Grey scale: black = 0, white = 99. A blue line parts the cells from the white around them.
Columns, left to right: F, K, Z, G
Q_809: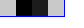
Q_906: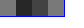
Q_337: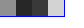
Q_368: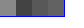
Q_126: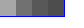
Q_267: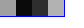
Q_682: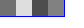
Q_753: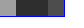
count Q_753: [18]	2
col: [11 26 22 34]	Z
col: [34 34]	Z
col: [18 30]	Z
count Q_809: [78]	2

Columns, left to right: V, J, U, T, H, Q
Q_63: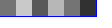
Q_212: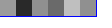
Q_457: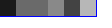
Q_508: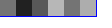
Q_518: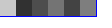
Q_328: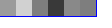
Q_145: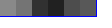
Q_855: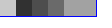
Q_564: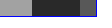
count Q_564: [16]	3
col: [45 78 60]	V
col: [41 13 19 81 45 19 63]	J
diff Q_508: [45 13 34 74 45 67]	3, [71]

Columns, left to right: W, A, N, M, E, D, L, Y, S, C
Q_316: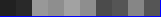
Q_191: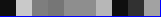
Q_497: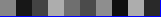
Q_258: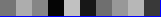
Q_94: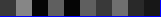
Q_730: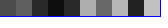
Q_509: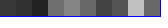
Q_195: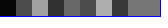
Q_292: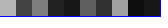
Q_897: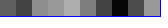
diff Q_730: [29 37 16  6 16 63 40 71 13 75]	5, [67]
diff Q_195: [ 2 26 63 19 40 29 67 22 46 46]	1, [29]
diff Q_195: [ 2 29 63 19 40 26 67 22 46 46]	5, [29]

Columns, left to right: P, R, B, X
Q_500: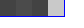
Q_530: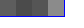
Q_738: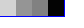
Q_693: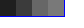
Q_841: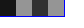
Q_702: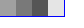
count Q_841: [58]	2
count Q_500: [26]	2
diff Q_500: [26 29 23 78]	2, [26]
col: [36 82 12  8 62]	P
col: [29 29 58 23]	R
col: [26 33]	B

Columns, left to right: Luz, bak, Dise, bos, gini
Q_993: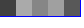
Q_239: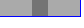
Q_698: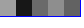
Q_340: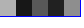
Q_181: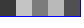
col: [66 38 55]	gini
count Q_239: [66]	4

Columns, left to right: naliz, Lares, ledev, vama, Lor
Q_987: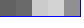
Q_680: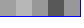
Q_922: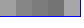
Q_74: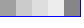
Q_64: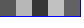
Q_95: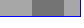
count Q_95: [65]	3
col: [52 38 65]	Lor
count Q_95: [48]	0
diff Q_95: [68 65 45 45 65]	0, [65]
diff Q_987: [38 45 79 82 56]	1, [41]
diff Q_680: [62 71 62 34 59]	2, [59]

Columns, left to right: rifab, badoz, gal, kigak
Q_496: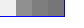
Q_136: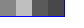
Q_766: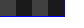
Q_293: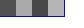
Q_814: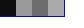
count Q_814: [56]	0
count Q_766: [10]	2

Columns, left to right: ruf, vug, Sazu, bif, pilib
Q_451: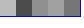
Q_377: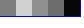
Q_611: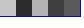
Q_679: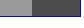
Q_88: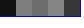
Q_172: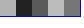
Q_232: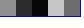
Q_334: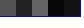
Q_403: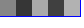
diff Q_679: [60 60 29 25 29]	3, [29]
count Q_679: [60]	2
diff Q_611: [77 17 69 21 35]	3, [25]

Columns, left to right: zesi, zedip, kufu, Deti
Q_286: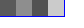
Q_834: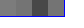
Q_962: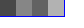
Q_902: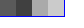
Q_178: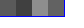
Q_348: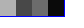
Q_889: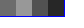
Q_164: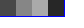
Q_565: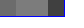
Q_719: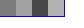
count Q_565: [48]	2
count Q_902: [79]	1
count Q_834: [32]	0
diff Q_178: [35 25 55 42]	3, [38]
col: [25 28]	zedip

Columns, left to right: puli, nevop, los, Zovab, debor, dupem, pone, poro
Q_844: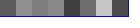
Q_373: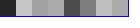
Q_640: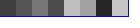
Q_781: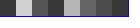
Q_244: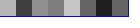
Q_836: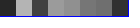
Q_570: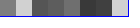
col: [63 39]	dupem
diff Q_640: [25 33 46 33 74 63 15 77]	3, [29]
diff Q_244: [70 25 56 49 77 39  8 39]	6, [12]
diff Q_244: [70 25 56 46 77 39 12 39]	3, [49]
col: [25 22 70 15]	puli
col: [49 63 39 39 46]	dupem
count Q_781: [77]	0

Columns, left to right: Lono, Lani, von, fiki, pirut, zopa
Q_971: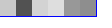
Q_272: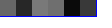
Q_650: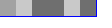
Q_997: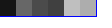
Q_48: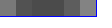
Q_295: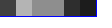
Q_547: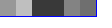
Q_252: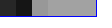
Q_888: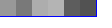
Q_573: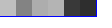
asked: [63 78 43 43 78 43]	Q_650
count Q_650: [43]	3
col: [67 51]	zopa
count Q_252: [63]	3
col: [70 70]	fiki
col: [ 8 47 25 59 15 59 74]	Lono

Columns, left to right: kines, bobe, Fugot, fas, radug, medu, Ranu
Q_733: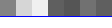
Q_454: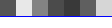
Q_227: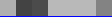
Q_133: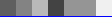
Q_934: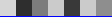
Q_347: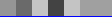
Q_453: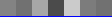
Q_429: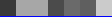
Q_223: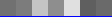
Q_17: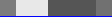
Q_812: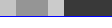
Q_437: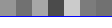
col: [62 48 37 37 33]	medu
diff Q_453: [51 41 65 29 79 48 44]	1, [44]
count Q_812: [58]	2
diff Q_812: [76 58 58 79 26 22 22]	4, [22]
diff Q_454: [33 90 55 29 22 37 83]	2, [51]

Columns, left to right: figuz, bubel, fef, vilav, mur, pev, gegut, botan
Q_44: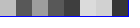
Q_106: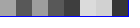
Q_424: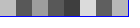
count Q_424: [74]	1
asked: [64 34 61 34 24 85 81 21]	Q_106
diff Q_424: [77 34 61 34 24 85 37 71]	0, [74]
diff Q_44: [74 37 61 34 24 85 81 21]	1, [34]

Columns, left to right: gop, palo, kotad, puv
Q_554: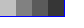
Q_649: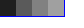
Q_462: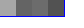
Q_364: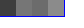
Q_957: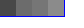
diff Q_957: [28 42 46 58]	3, [54]
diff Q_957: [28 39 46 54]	1, [42]
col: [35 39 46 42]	palo
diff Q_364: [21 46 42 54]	0, [24]
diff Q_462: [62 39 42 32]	0, [65]
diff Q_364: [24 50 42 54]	1, [46]

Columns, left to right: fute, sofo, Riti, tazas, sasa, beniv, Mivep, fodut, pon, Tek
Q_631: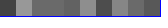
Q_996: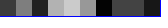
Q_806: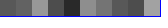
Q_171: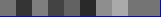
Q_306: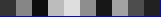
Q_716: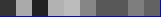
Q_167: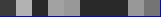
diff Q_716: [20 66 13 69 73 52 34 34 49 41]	9, [38]
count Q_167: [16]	4
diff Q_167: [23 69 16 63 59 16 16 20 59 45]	7, [16]
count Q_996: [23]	1
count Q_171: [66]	1

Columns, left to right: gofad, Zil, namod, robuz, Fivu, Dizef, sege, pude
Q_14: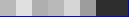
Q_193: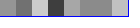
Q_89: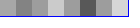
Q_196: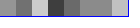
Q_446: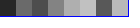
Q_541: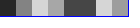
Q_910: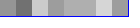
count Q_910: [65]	0
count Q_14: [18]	2
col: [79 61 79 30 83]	namod
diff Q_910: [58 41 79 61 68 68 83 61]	1, [44]
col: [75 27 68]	Dizef
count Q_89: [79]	1
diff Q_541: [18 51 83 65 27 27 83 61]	0, [15]

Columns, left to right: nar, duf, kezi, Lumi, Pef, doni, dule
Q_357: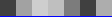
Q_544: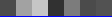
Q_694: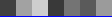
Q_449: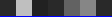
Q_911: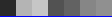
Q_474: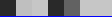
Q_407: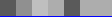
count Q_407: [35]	2
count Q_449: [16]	3
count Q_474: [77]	3
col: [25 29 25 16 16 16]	nar
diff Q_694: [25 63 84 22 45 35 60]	2, [80]
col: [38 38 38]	Pef
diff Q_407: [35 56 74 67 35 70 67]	5, [67]

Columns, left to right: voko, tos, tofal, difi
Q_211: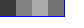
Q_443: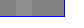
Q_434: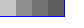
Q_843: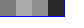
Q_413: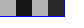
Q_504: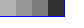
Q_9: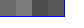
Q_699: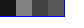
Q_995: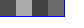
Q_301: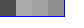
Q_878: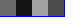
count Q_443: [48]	0
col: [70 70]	voko
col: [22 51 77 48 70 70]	voko

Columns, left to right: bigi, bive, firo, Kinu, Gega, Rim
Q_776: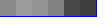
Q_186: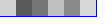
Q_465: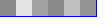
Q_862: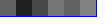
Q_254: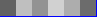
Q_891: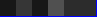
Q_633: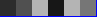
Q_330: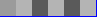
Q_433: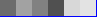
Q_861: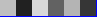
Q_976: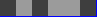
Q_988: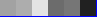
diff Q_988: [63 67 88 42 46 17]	5, [13]
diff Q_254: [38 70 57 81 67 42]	1, [74]
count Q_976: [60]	3
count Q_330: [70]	3
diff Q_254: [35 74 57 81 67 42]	0, [38]
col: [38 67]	Gega

